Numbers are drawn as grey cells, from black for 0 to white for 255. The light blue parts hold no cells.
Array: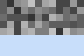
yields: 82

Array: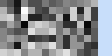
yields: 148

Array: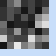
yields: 205

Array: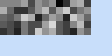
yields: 90

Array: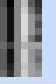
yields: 92

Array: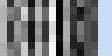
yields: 174

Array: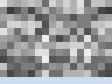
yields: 194
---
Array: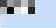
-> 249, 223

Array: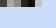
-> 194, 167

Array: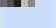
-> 190, 136

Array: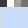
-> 254, 158

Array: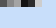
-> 205, 164

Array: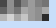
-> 211, 197

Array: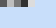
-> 220, 190

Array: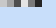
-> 228, 200
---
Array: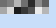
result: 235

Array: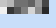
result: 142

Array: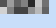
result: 184

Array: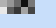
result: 164

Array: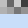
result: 118

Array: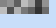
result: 50

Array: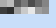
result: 158
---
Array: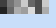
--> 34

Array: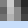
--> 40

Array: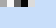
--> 6

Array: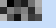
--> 0

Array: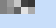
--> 55

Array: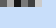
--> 23

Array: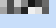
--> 22
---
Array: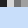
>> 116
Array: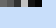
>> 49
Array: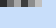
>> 167
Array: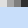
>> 127
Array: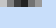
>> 63
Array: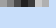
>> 75
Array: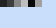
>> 135
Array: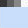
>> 135
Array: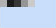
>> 54
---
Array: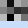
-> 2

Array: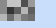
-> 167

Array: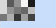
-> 54

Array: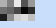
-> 208

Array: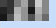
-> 81

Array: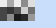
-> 26

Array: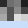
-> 83
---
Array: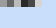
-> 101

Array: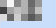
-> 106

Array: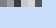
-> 159

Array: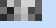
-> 87

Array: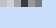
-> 208

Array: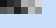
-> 103

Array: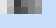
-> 172
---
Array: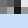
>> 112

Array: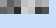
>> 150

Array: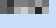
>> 101

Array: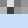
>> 133

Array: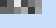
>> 59

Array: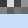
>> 57

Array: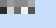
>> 124

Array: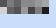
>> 83

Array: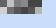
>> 99
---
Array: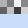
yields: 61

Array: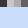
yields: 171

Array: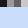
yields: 96

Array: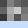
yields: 85

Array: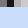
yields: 177

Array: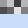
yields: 226
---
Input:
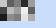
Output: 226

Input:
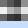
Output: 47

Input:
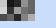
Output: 130

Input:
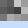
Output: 156

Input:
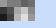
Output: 222

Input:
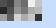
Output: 197

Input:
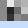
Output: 138
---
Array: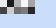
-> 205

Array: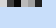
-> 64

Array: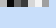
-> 7

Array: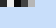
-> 237

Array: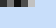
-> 121

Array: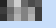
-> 118

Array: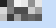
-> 62
